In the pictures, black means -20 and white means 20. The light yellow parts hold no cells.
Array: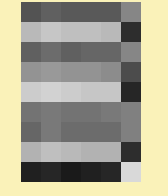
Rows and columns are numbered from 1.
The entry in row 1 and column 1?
-7
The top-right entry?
1
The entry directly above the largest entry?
-13
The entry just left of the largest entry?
-14
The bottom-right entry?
14
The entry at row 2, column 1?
9
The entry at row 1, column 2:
-5
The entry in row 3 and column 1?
-5
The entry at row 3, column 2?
-3
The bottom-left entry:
-15
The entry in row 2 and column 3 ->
10
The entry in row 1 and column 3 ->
-6
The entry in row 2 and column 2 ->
11
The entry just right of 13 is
12
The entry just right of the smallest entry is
-15
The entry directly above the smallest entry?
9

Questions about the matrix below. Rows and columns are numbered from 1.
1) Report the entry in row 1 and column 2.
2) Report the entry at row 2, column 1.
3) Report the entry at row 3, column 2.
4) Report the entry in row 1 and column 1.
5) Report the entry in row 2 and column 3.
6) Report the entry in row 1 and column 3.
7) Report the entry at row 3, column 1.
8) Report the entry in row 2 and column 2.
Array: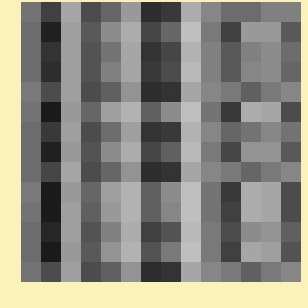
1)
-10
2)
-3
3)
-12
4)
-2
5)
5
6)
6
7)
-3
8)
-15

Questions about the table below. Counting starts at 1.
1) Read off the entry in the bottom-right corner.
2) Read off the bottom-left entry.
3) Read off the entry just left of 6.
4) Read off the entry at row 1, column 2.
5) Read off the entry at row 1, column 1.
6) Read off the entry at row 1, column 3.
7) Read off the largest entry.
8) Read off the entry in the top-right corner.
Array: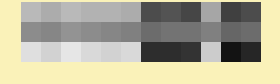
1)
-14
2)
15
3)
-9
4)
7
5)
9
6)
9
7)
16
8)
-8

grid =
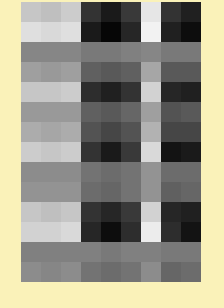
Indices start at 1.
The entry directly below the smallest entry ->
-1
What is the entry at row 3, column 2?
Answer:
1
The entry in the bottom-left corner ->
2
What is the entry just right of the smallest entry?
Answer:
-14
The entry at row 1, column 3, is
12
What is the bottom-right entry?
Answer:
-3
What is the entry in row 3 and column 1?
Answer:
1
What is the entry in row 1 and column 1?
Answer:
11
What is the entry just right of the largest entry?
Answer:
-15
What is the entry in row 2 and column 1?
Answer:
15
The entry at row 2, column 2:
14
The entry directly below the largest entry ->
1
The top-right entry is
-15
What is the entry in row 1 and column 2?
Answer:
10
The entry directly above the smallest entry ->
-16
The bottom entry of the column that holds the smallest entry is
-3
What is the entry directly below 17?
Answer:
0
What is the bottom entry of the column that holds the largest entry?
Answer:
2
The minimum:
-19

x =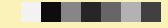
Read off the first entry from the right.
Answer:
-10
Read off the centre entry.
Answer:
-14
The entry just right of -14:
-4

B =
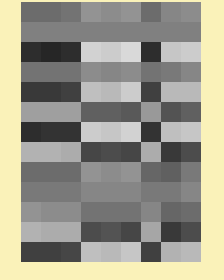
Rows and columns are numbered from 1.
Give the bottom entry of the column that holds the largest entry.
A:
11
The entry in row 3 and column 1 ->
-13
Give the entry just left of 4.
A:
-6
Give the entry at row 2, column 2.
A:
0
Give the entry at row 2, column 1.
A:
0
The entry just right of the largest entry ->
-13
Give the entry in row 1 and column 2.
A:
-3
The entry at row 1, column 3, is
-2
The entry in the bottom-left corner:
-10
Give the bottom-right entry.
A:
9
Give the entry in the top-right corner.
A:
2
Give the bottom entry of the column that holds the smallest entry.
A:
-10
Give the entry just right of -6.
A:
4
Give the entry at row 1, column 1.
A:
-3
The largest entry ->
14
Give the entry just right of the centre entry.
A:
13
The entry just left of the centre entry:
12
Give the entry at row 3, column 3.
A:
-13
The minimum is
-14
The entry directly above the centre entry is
-5
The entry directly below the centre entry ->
-8
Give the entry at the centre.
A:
11
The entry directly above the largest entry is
0

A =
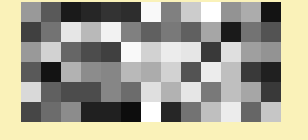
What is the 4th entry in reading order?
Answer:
-14
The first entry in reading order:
4
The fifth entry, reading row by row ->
-12
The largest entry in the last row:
20
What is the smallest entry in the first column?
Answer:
-10
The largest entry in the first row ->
20
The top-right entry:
-17
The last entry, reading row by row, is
11
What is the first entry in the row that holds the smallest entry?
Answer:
-9
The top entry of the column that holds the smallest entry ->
-13
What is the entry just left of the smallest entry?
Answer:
-15
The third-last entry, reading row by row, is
17
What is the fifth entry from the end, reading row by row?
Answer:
-2
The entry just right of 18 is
0
